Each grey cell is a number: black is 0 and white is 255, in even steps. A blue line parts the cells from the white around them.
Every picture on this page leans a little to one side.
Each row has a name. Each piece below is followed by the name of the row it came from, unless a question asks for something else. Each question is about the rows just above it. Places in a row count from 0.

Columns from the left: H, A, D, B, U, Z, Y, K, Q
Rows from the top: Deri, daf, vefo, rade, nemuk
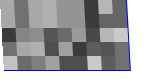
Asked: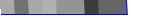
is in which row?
daf
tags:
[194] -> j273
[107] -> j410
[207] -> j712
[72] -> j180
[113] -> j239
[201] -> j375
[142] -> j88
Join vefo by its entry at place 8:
j375
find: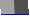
nemuk
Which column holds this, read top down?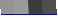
Z
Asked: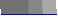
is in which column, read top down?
A
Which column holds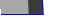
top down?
H

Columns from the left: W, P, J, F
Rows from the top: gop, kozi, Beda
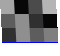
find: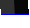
kozi
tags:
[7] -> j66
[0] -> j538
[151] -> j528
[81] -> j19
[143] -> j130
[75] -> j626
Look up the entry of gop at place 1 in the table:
j66
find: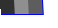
Beda

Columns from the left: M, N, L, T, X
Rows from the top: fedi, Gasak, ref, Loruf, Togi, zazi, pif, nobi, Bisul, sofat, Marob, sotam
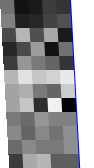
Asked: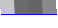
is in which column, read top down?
N
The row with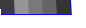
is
Togi
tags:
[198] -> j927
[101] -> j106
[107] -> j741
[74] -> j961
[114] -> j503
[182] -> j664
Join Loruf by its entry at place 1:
j961
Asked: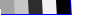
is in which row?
nobi
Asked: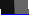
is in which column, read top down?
T
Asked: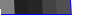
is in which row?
Gasak
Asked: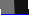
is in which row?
fedi

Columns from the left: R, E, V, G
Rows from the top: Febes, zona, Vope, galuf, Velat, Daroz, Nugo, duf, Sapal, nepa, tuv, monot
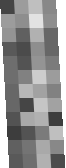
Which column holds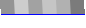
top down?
V
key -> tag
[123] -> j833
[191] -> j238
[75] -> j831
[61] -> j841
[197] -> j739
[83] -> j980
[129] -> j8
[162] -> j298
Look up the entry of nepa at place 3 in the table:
j238

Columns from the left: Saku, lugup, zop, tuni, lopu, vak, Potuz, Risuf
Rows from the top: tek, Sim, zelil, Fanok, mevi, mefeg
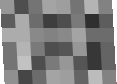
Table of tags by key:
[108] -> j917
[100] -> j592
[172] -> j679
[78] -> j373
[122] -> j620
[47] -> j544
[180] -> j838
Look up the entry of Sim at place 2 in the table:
j917
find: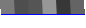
Fanok
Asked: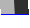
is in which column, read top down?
Potuz
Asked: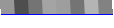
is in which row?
tek
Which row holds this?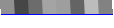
mefeg
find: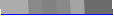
zelil
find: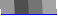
tek

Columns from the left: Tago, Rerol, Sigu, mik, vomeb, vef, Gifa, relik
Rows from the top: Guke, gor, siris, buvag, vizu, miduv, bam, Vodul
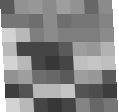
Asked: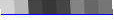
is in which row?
Vodul
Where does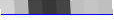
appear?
vizu
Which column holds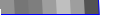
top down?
vef

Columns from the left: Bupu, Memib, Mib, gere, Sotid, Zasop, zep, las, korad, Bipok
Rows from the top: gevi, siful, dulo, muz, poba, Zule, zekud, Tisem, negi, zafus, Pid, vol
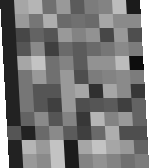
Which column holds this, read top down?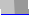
Mib
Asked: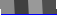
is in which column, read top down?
korad
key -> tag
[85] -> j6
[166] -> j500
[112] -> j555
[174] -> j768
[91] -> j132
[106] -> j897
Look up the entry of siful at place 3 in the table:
j768
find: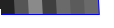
muz
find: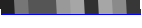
zekud

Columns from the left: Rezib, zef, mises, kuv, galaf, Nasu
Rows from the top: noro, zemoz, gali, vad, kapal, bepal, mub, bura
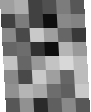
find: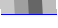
bepal
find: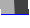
noro

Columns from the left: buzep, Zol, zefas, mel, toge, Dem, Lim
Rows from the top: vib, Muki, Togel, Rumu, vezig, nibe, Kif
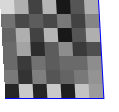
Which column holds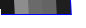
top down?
toge
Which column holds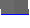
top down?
toge
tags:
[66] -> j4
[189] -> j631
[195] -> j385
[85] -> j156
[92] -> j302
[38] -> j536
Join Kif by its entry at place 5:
j385
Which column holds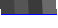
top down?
Dem
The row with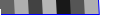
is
Togel
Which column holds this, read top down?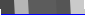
mel

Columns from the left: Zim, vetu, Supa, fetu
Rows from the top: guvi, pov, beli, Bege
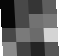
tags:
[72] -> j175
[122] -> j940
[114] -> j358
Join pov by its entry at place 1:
j175
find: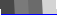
beli
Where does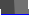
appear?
pov

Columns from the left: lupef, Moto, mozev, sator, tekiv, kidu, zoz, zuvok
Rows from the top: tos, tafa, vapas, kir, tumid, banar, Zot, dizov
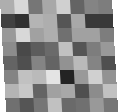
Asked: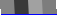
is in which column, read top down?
zoz
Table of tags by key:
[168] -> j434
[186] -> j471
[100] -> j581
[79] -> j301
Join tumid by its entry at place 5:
j471
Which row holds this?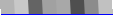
Zot
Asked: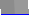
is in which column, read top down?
zoz
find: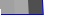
Zot

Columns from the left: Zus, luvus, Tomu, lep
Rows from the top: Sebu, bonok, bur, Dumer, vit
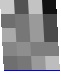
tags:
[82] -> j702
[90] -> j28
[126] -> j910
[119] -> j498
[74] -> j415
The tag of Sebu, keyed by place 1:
j702
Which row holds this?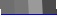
bonok
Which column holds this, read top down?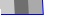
Zus

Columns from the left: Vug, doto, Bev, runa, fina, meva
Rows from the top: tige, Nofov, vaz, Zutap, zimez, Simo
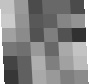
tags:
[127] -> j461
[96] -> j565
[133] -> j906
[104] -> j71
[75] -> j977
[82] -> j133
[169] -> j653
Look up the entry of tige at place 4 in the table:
j71
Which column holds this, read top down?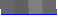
runa

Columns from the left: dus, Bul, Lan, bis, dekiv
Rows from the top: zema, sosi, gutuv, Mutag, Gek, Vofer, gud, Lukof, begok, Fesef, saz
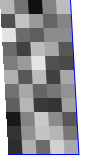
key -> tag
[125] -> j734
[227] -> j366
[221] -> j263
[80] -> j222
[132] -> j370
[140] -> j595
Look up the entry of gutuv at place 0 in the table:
j366
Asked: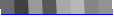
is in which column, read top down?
Bul
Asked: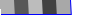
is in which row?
Vofer
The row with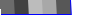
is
Mutag
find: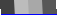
Mutag
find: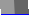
sosi

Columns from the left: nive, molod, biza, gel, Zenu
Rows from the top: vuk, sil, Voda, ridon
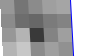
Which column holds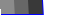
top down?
biza
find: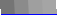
vuk
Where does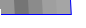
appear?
vuk
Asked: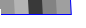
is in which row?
Voda
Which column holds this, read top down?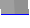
Zenu

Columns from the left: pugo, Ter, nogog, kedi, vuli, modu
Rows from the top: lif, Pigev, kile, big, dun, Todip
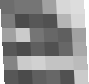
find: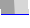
lif
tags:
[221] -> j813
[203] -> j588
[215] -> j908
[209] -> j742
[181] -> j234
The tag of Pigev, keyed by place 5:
j908
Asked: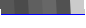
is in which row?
Todip
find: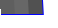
Todip
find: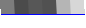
Pigev

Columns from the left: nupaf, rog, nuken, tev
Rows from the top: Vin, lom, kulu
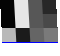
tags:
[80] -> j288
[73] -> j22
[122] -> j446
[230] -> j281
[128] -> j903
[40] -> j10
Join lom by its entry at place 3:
j22
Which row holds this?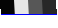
Vin
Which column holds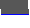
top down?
nuken

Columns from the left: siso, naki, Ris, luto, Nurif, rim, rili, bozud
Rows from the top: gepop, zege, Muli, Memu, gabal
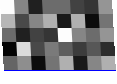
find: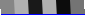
zege
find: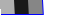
gabal
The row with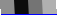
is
gabal
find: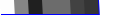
gepop
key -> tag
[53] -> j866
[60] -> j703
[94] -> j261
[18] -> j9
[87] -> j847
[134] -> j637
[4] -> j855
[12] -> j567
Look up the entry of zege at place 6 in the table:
j567

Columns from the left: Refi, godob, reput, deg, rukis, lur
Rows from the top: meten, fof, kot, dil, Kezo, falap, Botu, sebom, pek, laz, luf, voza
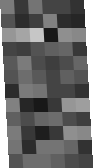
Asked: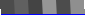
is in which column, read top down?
rukis
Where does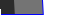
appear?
luf
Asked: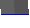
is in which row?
falap
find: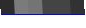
Botu

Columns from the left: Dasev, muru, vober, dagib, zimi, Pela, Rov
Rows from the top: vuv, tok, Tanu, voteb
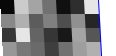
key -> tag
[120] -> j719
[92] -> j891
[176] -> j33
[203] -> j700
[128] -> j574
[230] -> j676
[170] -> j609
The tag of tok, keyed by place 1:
j33
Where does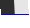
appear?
vuv
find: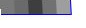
voteb
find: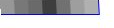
voteb
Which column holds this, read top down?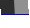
Pela
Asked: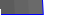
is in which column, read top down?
vober
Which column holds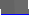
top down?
vober

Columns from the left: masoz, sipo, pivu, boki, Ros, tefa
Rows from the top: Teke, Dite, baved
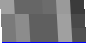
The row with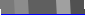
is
baved
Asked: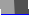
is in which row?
baved
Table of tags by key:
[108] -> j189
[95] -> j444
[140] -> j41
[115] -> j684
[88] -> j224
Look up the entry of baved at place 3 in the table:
j444

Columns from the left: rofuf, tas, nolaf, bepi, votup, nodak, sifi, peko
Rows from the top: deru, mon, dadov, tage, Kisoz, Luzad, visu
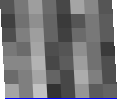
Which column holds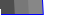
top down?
rofuf
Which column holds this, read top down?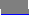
tas
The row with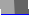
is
Luzad
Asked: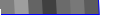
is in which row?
dadov
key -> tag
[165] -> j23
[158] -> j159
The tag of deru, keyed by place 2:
j159

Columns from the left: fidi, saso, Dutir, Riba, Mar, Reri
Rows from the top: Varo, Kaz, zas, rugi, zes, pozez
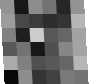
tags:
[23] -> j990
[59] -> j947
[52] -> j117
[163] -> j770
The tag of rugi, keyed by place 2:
j990
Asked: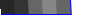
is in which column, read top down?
Mar
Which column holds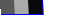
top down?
fidi
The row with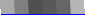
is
zes
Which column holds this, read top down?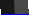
saso

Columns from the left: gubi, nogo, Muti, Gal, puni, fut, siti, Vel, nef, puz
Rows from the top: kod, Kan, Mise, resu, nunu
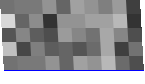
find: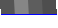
Mise
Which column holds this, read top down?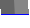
nogo

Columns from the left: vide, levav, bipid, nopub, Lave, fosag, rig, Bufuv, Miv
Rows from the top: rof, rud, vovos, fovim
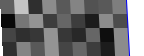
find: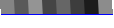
fovim
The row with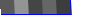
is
fovim
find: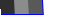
rof

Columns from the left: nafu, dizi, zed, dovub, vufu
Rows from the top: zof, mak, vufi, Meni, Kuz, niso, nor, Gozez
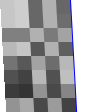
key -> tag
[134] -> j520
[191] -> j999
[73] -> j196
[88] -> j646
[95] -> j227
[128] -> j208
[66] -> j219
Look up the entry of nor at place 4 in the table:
j520
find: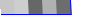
mak

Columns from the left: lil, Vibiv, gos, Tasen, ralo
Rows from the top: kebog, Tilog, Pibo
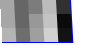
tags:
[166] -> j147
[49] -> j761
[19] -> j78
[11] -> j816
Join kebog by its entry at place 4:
j761
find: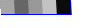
Tilog
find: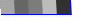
kebog

